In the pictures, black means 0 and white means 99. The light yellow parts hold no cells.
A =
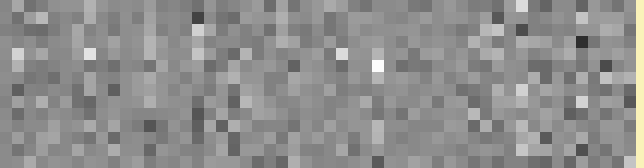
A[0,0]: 52
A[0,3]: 49
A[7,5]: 52
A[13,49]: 48
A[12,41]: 56
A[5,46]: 51
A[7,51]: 54
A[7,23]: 55
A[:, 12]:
[60, 63, 65, 70, 70, 45, 66, 62, 68, 52, 33, 52, 40, 49]
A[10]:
[55, 51, 54, 54, 62, 55, 57, 66, 53, 64, 52, 48, 33, 46, 57, 52, 37, 65, 38, 68, 59, 51, 52, 52, 45, 57, 52, 62, 54, 58, 58, 71, 55, 55, 52, 52, 52, 60, 59, 41, 67, 44, 59, 72, 53, 61, 54, 59, 53, 51, 59, 59, 48]
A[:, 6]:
[57, 50, 65, 64, 61, 55, 50, 44, 44, 51, 57, 50, 64, 52]
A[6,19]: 69
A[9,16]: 33
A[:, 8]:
[58, 53, 55, 56, 52, 49, 52, 54, 53, 55, 53, 59, 55, 56]
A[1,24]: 56
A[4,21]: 48
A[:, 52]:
[57, 55, 46, 50, 58, 57, 69, 41, 34, 60, 48, 53, 54, 76]
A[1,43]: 57
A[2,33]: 57
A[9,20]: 53
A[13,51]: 45
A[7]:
[53, 37, 51, 50, 54, 52, 44, 64, 54, 37, 56, 60, 62, 58, 52, 57, 53, 48, 58, 45, 63, 60, 50, 55, 62, 56, 54, 62, 49, 52, 50, 53, 56, 57, 53, 55, 57, 55, 44, 47, 51, 68, 57, 81, 56, 64, 60, 54, 56, 48, 44, 54, 41]
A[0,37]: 59
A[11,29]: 48
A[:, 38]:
[54, 57, 47, 52, 58, 60, 55, 44, 60, 56, 59, 57, 50, 54]
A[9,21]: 63
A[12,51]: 58
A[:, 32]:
[54, 53, 56, 55, 56, 55, 58, 56, 59, 53, 55, 53, 53, 57]
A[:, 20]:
[56, 60, 50, 50, 70, 54, 58, 63, 71, 53, 59, 54, 59, 54]
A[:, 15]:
[49, 52, 50, 58, 55, 59, 50, 57, 55, 57, 52, 58, 51, 57]
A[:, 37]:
[59, 58, 52, 56, 54, 56, 51, 55, 59, 57, 60, 55, 53, 59]
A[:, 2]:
[44, 61, 43, 55, 57, 50, 46, 51, 54, 53, 54, 50, 52, 66]
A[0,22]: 42
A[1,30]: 60
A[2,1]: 49
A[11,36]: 59
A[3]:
[56, 52, 55, 49, 54, 55, 64, 54, 56, 63, 55, 57, 70, 60, 53, 58, 65, 51, 54, 54, 50, 48, 57, 68, 63, 48, 52, 60, 48, 55, 59, 60, 55, 50, 59, 55, 57, 56, 52, 69, 60, 48, 53, 68, 65, 62, 54, 62, 18, 46, 57, 56, 50]
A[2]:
[50, 49, 43, 42, 48, 54, 65, 51, 55, 47, 55, 56, 65, 50, 54, 50, 81, 65, 48, 56, 50, 55, 44, 62, 50, 47, 54, 46, 51, 59, 54, 56, 56, 57, 58, 52, 55, 52, 47, 50, 71, 76, 52, 30, 50, 49, 52, 51, 58, 58, 67, 65, 46]

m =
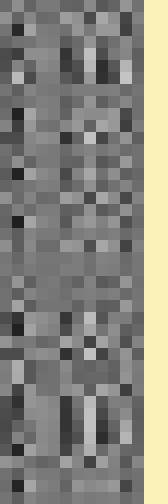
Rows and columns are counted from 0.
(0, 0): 41
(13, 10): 59
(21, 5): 46
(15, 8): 37
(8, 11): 43
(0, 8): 34
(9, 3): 51
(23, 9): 38
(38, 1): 52
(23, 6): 38
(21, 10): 41
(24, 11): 45
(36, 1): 51
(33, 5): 21
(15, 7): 56
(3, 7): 57
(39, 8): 47
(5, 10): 70
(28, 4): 42
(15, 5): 35
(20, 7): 31
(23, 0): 42
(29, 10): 57
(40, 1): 14
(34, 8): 28
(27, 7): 64
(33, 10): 48
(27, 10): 36
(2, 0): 45
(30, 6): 40
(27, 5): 29
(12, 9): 49
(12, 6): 48
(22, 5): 48
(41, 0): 45
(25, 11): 46
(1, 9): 55
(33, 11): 38

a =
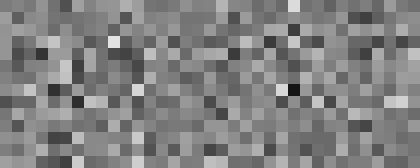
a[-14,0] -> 48
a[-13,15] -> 45
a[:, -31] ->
[44, 45, 42, 76, 60, 57, 66, 19, 42, 63, 47, 26, 43, 33]
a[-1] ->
[62, 58, 60, 38, 33, 25, 79, 41, 44, 50, 55, 80, 51, 48, 64, 48, 49, 74, 71, 43, 44, 40, 57, 70, 48, 64, 38, 55, 44, 49, 49, 61, 40, 39, 48]
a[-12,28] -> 44
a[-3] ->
[56, 54, 60, 46, 26, 27, 73, 53, 53, 51, 50, 78, 36, 49, 52, 62, 54, 52, 61, 55, 43, 57, 42, 64, 44, 42, 41, 41, 60, 46, 63, 50, 49, 42, 45]
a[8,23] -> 30
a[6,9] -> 54
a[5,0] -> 46
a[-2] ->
[49, 43, 56, 68, 43, 53, 43, 53, 54, 66, 41, 56, 32, 53, 35, 61, 48, 27, 36, 61, 58, 68, 29, 53, 45, 32, 43, 41, 67, 43, 56, 34, 54, 49, 45]
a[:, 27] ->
[38, 48, 59, 57, 53, 49, 65, 55, 28, 60, 51, 41, 41, 55]
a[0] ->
[48, 51, 47, 57, 44, 31, 62, 51, 57, 58, 68, 61, 45, 44, 47, 56, 50, 51, 70, 52, 51, 42, 48, 41, 85, 44, 47, 38, 49, 44, 49, 40, 60, 47, 43]
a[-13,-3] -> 46
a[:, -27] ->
[57, 50, 51, 42, 44, 44, 40, 50, 70, 50, 37, 53, 54, 44]
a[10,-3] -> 48
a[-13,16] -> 45
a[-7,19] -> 38
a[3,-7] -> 55
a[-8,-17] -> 42
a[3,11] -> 49
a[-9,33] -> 57
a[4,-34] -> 29
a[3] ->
[58, 38, 47, 65, 76, 58, 54, 34, 42, 88, 36, 49, 39, 60, 32, 49, 44, 35, 38, 51, 73, 58, 23, 43, 77, 39, 29, 57, 55, 40, 40, 27, 44, 27, 39]
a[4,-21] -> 66
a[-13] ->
[61, 37, 53, 55, 45, 43, 45, 47, 50, 57, 33, 63, 50, 52, 54, 45, 45, 46, 60, 31, 60, 45, 41, 49, 55, 51, 46, 48, 58, 31, 25, 37, 46, 53, 55]
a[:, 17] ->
[51, 46, 59, 35, 65, 43, 59, 54, 29, 46, 58, 52, 27, 74]
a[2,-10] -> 66
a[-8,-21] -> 48
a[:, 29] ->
[44, 31, 62, 40, 36, 50, 54, 49, 46, 72, 33, 46, 43, 49]
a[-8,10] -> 47
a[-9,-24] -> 28

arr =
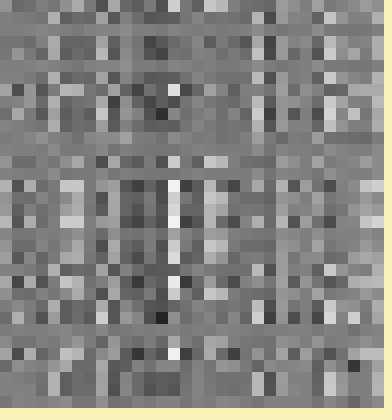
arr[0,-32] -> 57
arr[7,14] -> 87
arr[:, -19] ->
[31, 35, 47, 34, 26, 46, 35, 36, 36, 18, 37, 44, 46, 31, 46, 29, 30, 33, 30, 42, 31, 34, 35, 36, 30, 31, 14, 49, 40, 32, 52, 36, 36, 50]
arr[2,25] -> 48
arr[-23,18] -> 44
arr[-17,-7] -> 51
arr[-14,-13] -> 47
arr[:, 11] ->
[36, 42, 49, 45, 46, 48, 42, 26, 38, 50, 42, 48, 47, 35, 47, 25, 37, 32, 26, 44, 36, 29, 41, 22, 37, 43, 52, 49, 42, 21, 50, 41, 41, 49]
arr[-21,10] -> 40
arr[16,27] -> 46
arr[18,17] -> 70
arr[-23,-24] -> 54
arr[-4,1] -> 55
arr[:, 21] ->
[42, 70, 54, 65, 75, 54, 72, 50, 72, 79, 69, 61, 54, 42, 54, 65, 42, 45, 68, 46, 42, 48, 72, 55, 42, 73, 80, 47, 45, 57, 39, 71, 71, 46]
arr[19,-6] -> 55
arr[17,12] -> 45
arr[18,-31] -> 33
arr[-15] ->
[52, 46, 46, 49, 48, 51, 56, 48, 41, 55, 45, 44, 48, 42, 62, 49, 44, 61, 59, 49, 47, 46, 45, 54, 52, 49, 55, 49, 50, 50, 54, 51]
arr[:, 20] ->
[43, 41, 49, 33, 42, 49, 44, 49, 48, 39, 44, 49, 48, 43, 48, 48, 42, 46, 51, 47, 42, 47, 43, 50, 43, 43, 39, 49, 46, 45, 47, 44, 45, 48]
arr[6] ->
[50, 50, 47, 43, 68, 37, 41, 40, 63, 33, 51, 42, 34, 35, 36, 44, 51, 47, 44, 44, 44, 72, 31, 59, 48, 50, 37, 78, 58, 52, 49, 69]
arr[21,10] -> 38
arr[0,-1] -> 55
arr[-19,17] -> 71
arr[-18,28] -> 49
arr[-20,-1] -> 54
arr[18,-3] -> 52
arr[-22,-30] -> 49
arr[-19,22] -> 41
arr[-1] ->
[46, 51, 50, 49, 52, 54, 46, 46, 55, 44, 45, 49, 47, 50, 50, 46, 50, 48, 52, 51, 48, 46, 50, 50, 50, 50, 45, 52, 48, 40, 49, 53]
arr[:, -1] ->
[55, 68, 49, 67, 67, 49, 69, 66, 72, 65, 67, 48, 53, 54, 54, 80, 53, 59, 82, 51, 54, 62, 68, 72, 54, 67, 64, 51, 52, 73, 62, 69, 70, 53]
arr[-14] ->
[57, 42, 42, 51, 46, 53, 65, 47, 30, 66, 40, 36, 48, 31, 79, 47, 37, 77, 71, 47, 42, 42, 40, 58, 55, 49, 63, 46, 49, 51, 59, 54]
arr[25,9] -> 33
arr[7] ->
[63, 30, 58, 33, 48, 70, 68, 46, 42, 62, 38, 26, 43, 36, 87, 28, 40, 62, 51, 37, 49, 50, 45, 61, 42, 55, 50, 38, 40, 65, 66, 66]
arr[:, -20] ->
[47, 33, 49, 27, 32, 48, 34, 43, 27, 31, 36, 47, 46, 47, 46, 38, 47, 45, 38, 48, 48, 45, 34, 40, 47, 33, 30, 48, 48, 39, 44, 34, 32, 47]
